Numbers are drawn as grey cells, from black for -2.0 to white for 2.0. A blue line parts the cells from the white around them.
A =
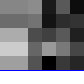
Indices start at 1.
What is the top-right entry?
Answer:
-1.8
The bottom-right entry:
-1.4
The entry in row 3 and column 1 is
0.7
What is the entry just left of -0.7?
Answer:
0.5
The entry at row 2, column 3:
-0.2
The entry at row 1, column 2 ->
0.1
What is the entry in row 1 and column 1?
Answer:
0.1
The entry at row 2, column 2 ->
-0.3
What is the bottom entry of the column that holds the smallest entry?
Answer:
-2.0

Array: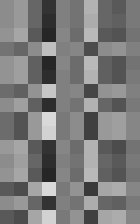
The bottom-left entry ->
-0.6
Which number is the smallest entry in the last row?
-1.0
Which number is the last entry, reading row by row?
0.1
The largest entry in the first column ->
0.4
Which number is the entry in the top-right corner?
-0.1
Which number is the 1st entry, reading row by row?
0.2
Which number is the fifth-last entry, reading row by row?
0.3
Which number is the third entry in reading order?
-0.4
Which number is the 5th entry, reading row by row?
0.0
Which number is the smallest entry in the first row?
-1.2
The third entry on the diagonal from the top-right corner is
-0.6
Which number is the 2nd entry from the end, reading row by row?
0.7
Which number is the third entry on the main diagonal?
-0.6
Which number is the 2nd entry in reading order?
0.4
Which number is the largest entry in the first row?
0.8

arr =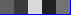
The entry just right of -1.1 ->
1.4
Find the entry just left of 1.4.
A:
-1.1
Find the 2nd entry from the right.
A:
-1.5

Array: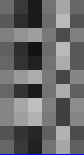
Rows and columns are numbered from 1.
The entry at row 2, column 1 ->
-0.6
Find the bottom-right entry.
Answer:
-0.5
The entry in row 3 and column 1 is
0.0
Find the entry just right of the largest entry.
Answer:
0.0
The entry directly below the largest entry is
0.8
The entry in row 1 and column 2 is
-1.1
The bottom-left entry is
-0.4
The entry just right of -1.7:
-0.3
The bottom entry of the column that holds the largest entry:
-1.5
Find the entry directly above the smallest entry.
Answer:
0.5
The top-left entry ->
-0.3
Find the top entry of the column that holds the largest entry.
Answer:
-1.6
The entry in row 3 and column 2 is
0.3
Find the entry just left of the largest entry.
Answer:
0.6
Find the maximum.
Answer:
1.0
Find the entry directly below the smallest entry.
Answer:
-1.5
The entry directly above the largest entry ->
-1.6
